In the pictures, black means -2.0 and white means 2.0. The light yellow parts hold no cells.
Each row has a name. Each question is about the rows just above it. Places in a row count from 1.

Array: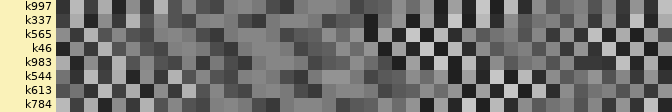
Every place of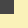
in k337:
10 20
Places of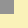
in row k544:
20 21 28 39 43
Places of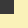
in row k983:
4 11 14 38 39

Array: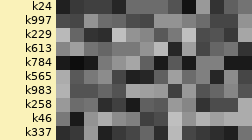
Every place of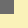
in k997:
4 11
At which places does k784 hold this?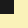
1 3 8 10 13 14
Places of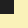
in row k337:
4 13
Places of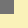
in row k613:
3 13
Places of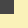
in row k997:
2 7 12 13
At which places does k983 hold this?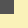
2 3 5 11 14

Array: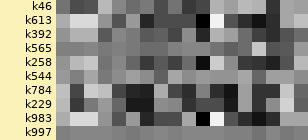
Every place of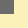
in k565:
7 8 14
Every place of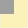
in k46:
13 18
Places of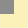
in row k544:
5 7 10 18
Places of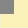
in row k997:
2 3 4 8 10 11 12 16
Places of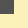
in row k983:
5 13

